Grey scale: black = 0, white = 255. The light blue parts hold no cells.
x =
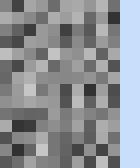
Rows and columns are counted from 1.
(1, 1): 131
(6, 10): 83
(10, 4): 101
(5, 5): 195
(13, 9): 67
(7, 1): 103
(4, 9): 155
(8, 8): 50
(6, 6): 136
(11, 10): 158
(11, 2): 52
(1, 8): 150
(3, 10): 118
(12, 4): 172
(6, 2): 73
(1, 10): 112
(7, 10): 165
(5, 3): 137
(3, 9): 184
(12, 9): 170
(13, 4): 198
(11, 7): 162
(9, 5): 152
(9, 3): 166
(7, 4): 141
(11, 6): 126
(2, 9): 153
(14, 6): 95
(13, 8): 144
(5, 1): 190
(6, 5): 105
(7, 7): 137
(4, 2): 71
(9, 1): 144
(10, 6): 122
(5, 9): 98

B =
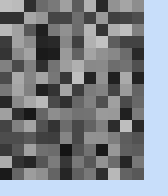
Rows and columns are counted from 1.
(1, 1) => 191
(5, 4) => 26
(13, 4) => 112
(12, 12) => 82
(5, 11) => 108
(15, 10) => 184
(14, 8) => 88
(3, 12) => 128
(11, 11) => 190
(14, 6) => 55
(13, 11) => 96
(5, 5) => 29
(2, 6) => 68
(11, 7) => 72
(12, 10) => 126
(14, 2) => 50
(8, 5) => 51
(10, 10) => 153
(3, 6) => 145
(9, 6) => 47
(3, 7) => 108
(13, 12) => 92
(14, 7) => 121
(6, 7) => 176
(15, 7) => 96
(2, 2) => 49
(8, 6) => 164
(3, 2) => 161
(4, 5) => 41
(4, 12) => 67
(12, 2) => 77
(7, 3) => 133
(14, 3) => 37
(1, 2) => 187
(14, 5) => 124
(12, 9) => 145
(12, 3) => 89

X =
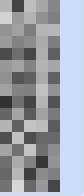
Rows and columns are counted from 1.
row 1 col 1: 181
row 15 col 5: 128
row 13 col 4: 111
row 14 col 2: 171
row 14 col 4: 54
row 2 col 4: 145
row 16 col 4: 152
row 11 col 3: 196
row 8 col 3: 128
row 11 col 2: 95
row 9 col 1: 50
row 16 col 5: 70
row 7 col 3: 96
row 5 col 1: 75
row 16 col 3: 103
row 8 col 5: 147
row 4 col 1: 154
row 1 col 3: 190
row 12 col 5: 105
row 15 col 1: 102
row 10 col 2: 164
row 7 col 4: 170
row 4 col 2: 131
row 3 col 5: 183
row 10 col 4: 161

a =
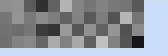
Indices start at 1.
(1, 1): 143
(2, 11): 181
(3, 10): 149
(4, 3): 136
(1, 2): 147
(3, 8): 145
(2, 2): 149
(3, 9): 98
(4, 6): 129
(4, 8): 96
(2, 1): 119
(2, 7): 132
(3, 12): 138
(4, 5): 170
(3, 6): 154
